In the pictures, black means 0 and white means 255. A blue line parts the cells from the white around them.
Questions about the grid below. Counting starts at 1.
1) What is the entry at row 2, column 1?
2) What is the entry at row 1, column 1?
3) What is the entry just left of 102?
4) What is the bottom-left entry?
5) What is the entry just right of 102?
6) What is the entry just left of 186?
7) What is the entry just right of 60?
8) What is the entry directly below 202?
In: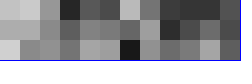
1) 173
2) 194
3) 122
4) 208
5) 158
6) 75
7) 53
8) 173

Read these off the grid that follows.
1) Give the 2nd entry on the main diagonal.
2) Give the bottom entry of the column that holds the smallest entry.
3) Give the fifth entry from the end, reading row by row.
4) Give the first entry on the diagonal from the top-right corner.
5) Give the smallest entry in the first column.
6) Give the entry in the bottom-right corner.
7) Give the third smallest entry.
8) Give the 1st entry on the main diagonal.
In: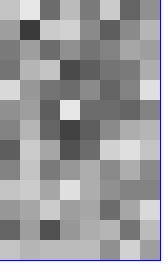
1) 58
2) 181
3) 187
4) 144
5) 94
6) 158
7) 74
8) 195

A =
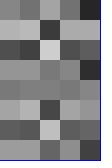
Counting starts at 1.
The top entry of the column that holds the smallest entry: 38
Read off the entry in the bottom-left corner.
156
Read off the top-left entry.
134
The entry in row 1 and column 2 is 114
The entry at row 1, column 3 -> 164
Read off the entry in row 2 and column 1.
179
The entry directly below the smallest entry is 171
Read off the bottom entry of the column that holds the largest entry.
101
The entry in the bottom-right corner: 65
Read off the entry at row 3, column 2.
65

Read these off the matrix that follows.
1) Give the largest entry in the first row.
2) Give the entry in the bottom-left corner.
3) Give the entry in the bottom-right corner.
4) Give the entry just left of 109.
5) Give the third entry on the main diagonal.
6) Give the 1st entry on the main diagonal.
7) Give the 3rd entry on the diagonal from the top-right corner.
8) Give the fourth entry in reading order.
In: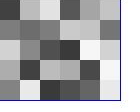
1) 226
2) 131
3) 233
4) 125
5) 80
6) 65
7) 58
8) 87

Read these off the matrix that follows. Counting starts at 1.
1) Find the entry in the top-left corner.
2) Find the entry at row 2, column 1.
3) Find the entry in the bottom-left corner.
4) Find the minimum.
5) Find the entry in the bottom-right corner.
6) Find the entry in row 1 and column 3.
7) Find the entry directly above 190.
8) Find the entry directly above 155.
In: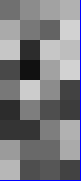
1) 112
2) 170
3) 183
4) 17
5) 66
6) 162
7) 210
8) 52

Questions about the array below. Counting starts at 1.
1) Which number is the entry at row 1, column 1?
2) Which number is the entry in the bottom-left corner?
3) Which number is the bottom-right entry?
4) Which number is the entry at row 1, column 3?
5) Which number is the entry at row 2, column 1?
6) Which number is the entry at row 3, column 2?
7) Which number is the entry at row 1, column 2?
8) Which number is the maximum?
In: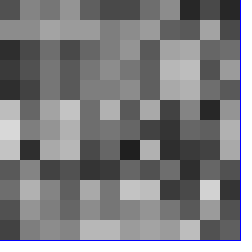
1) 81
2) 66
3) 95
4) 118
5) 140
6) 73
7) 132
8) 216

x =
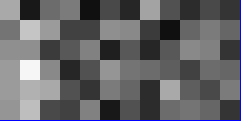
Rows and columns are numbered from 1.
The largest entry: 246
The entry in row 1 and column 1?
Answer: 169
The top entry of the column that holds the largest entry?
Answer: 24
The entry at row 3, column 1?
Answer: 143
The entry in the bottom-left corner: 149
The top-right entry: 52
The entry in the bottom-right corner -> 52
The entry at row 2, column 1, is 116
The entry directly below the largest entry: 177
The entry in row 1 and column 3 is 108
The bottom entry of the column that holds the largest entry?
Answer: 190
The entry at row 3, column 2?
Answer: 143

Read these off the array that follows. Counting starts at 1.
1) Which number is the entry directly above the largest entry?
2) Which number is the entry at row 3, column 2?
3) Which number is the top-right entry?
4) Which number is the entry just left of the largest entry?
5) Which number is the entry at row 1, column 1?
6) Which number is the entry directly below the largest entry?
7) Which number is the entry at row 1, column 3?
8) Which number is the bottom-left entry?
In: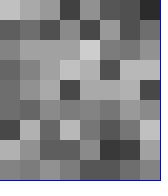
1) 72
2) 161
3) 43
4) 161
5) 192
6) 177
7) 153
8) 131
